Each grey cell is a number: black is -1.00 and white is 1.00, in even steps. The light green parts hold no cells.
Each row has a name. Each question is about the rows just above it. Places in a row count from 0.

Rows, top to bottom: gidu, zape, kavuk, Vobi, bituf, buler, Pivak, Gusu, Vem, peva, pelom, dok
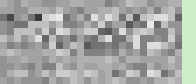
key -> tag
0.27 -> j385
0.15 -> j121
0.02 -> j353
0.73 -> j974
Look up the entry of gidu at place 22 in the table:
j385
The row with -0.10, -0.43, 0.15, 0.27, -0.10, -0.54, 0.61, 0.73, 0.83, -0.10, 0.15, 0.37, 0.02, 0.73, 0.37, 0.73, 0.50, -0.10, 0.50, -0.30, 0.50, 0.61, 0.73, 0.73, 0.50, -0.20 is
kavuk

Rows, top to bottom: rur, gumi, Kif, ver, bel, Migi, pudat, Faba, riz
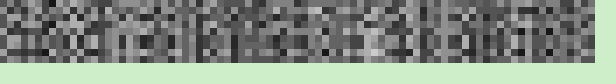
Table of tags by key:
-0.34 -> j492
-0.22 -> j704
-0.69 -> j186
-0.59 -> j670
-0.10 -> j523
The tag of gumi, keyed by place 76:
j186
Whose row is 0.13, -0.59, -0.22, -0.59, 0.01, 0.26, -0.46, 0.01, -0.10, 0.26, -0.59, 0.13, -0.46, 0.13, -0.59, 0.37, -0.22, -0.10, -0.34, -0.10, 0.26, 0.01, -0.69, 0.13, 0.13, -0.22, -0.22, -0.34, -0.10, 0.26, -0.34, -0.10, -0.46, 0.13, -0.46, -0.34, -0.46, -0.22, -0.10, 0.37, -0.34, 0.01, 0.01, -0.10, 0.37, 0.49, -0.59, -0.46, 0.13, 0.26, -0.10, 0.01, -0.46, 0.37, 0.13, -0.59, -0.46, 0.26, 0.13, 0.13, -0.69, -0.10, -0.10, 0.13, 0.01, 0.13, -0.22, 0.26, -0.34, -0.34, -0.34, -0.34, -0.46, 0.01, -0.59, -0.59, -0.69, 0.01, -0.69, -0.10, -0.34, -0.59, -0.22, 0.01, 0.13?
gumi
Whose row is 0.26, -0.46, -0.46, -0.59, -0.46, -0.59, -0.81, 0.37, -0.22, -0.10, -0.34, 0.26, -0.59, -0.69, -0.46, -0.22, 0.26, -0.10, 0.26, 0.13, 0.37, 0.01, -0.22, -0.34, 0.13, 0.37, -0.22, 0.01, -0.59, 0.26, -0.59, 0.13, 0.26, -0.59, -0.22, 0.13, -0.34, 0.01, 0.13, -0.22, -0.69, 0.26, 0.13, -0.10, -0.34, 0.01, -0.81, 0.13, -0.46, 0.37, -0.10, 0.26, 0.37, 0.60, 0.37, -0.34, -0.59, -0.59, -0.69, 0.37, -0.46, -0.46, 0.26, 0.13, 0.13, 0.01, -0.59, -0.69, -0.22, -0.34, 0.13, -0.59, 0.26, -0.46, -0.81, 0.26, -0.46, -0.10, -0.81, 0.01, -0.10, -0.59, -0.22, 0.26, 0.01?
Faba
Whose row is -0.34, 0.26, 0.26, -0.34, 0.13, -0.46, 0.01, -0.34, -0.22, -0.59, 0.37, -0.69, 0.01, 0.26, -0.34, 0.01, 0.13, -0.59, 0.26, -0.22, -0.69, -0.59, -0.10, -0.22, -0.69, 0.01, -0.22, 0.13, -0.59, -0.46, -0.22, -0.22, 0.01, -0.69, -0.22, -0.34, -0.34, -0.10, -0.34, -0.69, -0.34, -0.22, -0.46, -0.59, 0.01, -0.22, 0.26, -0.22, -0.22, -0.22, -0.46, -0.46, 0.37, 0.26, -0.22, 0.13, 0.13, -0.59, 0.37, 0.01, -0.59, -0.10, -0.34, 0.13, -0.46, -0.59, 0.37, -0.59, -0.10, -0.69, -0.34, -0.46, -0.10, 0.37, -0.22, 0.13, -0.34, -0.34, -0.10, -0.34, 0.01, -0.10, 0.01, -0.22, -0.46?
Kif

